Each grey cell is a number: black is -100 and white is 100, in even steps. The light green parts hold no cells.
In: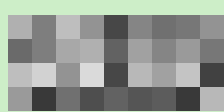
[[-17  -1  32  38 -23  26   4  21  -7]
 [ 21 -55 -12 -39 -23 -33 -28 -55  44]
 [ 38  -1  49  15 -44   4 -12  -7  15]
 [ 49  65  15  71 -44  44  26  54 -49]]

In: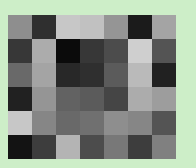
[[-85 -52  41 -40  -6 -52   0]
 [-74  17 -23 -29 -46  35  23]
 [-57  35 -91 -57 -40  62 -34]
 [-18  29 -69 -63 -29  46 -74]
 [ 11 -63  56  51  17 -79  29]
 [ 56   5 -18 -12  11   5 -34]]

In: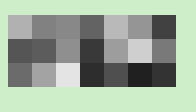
[[-33 -28  12 -55  23  62  -5]
 [-16  28  79 -65 -38 -75 -60]
 [ 39   1   7 -22  45  17 -49]]

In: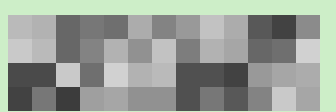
[[-48  -7 -53  25  30  14  14 -37  -7 -31   3  58  30]
 [-42 -42  58 -13  64  40  46 -37 -37 -48  20  30  35]
 [ 46  40 -19  -7 -13  35   3  20  52  35 -31 -48   9]
 [ 58  46 -19   3  40  14  52  -2  40  30 -19 -13  64]]

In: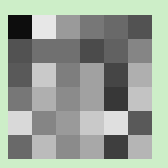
[[-90  81  21  -7 -18 -36]
 [-36 -12 -12 -41 -24   4]
 [-30  58  -1  26 -46  37]
 [-18  47   9  32 -51  42]
 [ -7  37   9  26 -57  53]
 [ 70   4  21  58  75 -30]]

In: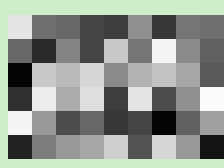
[[-97  57  46  68   8  40  52  30 -30]
 [-73  -3  19  30  62 -35  68  19 -85]
 [-62  85  35  74 -52  79 -40  13  97]
 [-19 -67   3 -46  57  -8  91   8 -25]
 [ 79 -13 -19 -46 -52  13 -57  -8 -13]
 [ 91  19 -40 -19 -57 -46 -97 -25  25]]

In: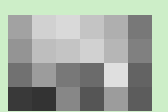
[[-55 -60   6 -33  22 -28]
 [-11  22  -6 -16  75 -22]
 [ 16  49  54  64  43   0]
 [ 27  64  70  54  37  -6]]

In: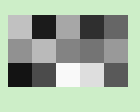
[[-85 -41  95  74 -30]
 [ 14  46   3  -9  20]
 [ 51 -79  31 -63 -20]]
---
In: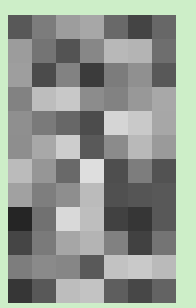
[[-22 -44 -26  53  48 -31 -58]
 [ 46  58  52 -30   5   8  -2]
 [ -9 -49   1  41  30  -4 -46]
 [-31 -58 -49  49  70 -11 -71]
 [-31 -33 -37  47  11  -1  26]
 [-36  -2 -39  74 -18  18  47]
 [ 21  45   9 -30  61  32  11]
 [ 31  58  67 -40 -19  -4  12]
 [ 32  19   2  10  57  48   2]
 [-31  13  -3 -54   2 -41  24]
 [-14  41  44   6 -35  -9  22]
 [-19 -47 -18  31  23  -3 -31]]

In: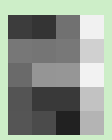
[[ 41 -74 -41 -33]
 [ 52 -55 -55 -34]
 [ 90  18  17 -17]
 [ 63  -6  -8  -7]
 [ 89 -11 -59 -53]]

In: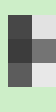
[[ 82 -28]
 [ -9 -53]
 [ 77 -44]]

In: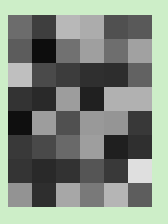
[[-27  42  -5  31 -64  15]
 [ 75 -55 -33 -61 -68 -59]
 [-63 -76  24 -18 -43 -55]
 [-56  17  20 -37  23 -88]
 [ 39  39 -75  23 -68 -60]
 [-23 -65 -63 -53 -42  50]
 [ 26 -14  25 -11 -90 -28]
 [-30 -37  35  44 -51 -15]]

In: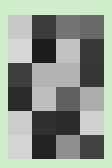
[[-48  12 -73  66]
 [ 64 -66 -62  60]
 [ 35 -25  49 -66]
 [-58  41  41 -51]
 [-57  51 -78  69]
 [-18  -9 -54  57]]

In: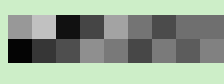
[[  1 -28  -4 -44  -5  12 -39 -58 -97]
 [-13 -13 -41  -9  28 -46 -87  51  19]]

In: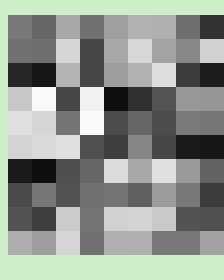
[[ 27  -6  -6  37  38 -12  67  23  36]
 [-37 -35  58  66  64  -9  59 -51 -35]
 [-53  -5  22 -25  -8 -12 -35  -7 -42]
 [-22  20  76  32  72 -19 -38 -89 -79]
 [-82 -79 -44   5 -51 -37  75  71  66]
 [ -7  -4 -40 -20 -40  96  -8  67  75]
 [ 18  19 -34 -62 -88  89 -44  95  57]
 [-77 -52  74  39  23 -44  41 -83 -70]
 [ 64   7  28  69  32 -44  68 -13 -11]
 [-60 -14  38  40  25 -11  32 -20  -6]]
